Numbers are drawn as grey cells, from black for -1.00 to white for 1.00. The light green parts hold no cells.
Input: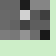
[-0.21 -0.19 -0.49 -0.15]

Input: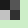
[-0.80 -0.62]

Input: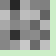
[ 0.01 -0.08  0.15  0.09  0.50]

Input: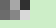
[-0.20  0.05]

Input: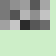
[-0.05 -0.34 -0.67]

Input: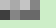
[0.49 0.04]
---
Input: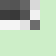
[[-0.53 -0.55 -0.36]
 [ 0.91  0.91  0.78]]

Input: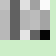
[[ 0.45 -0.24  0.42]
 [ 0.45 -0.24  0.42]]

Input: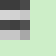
[[ 0.67  0.65  0.56]
 [-0.45 -0.50 -0.37]]

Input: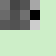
[[-0.17 -0.38 -0.12]
 [-0.32 -0.36 -0.28]]

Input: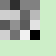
[[ 0.62  0.59 -0.21]
 [-0.32  0.14 -0.29]]

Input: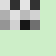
[[ 0.37  0.76  0.46]
 [ 0.17  0.64 -0.83]]
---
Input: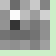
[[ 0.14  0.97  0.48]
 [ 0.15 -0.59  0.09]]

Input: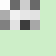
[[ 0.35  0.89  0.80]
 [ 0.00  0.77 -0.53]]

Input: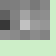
[[-0.25  0.02  0.28]
 [-0.57 -0.01  0.51]]

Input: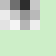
[[0.84 0.57 0.16]
 [0.78 0.91 0.42]]

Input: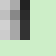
[[ 0.50  0.07 -0.66]
 [ 0.64  0.30 -0.60]]

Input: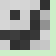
[[ 0.67 -0.60  0.63]
 [ 0.68  0.61  0.60]]
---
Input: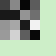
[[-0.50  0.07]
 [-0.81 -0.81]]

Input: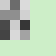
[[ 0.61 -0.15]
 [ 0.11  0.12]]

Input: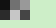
[[-0.87 -0.11]
 [-0.66  0.55]]

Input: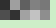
[[-0.63  0.25]
 [-0.39 -0.61]]

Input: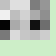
[[0.51 0.75]
 [0.88 0.49]]

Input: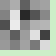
[[0.17 0.36]
 [0.02 0.77]]

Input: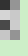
[[-0.61  0.17]
 [ 0.67  0.58]]

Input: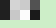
[[-0.74  0.66]
 [-0.75  0.57]]
